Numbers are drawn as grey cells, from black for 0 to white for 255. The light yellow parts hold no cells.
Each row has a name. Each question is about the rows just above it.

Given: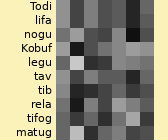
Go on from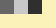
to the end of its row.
[ 58 135 126 114]
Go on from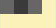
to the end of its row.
[ 47 114 166  58]

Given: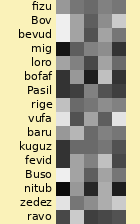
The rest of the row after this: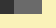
[118  82]
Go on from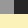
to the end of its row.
[173  30]

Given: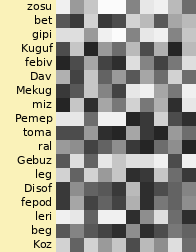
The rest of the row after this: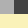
[198  99 154  88 166 109 210 109]
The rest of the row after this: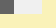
[ 46 142 222 109  46]
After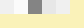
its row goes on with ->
[132 198]

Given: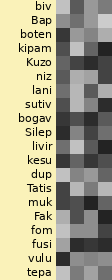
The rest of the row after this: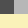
[132  44]
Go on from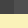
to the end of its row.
[ 35 100]

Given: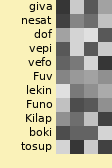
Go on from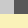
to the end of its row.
[162]
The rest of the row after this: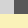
[202]
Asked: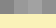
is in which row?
Fuv
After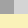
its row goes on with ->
[224  88]
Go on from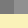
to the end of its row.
[171]

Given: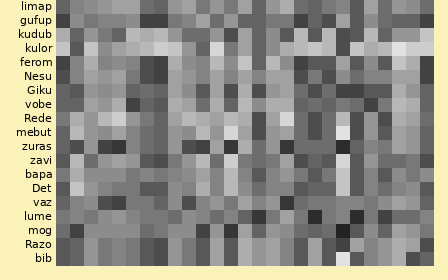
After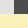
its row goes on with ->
[149  88 161 149  99]
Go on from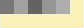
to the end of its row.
[109  99 120 131  88 161 109 149 140 109]
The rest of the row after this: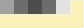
[ 77 149  88 161 149  99]

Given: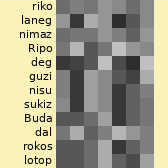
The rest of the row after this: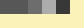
[ 97 127]
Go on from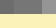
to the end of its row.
[127  97 149]

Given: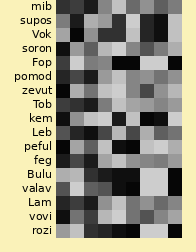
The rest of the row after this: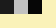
[ 15 205]
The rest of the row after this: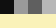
[205 133  83 124 174]
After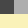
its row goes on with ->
[ 95 115]
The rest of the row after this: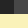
[ 27 154 193 133 145 115 145]
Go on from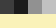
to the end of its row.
[115 145 106 133]
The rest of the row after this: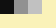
[205  27 193   6  15 205]
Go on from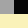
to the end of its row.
[145  49  49 193  37  15 193]

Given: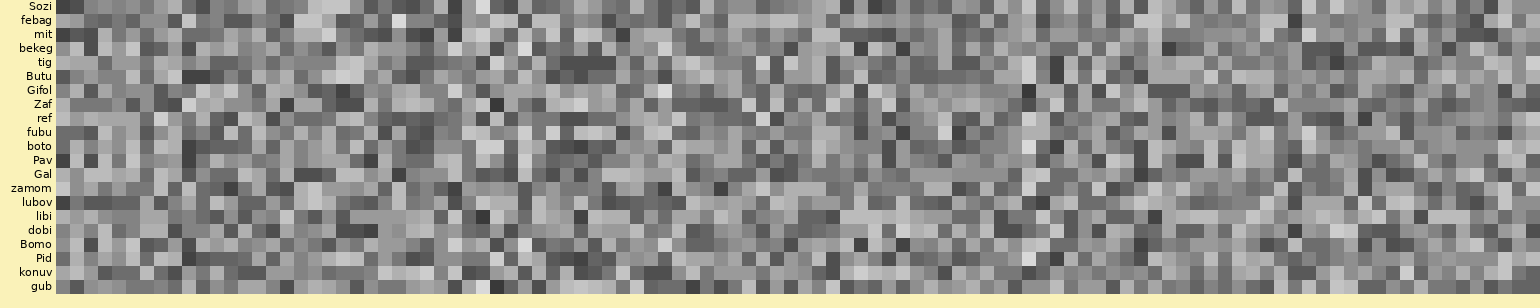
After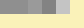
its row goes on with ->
[120 100 205 143 154 131 154 109 196 109 176 120 154  89  89  79 131 166
 154]
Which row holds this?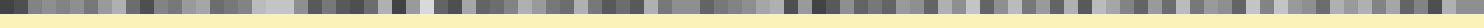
Sozi

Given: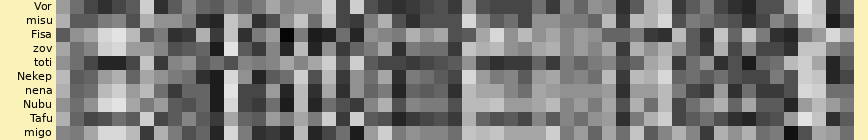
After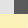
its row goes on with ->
[ 58 133  37 186  37 145  58 101 123 166  48 123 111 111  58 195 176 186
 145 133 166 176 133 155 133 166  58 176 145 176 145  91  58 176  70 133
  70  70  48 195 195 133 111]
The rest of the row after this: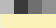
[ 48  80  28 101 111 186 206 166  37  91]
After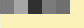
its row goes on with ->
[111  58 195 176 186 145 133 166 176 133 155 133 166  58 176 145 176 145
  91  58 176  70 133  70  70  48 195 195 133 111]
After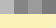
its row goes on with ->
[166  80 176 111 186  70 111 145 176 101 166  91  91  37 155 186 155 123]
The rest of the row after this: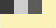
[ 80  37  58  70  80  58 176 101  80  91  70 133  91 133 111 145 155  48
 123 176 206  70  91 111  80  48  37  70  80 155 227 195  48  91]
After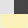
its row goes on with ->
[ 70 155  37 186  48 166  48 145 101 123  37 101  91 101  48 186 166 166
 133 111 166 155 145 145 145 155  48 155 155 186 123  70  58 155  48 111
  58  58  80 215 206 111 111]
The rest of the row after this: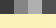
[133 123 123  80 186 186 195 155 155 166 186 133 155 123 166  80 176 111
 186  70 111 145 176 101 166  91  91  37 155 186 155 123]

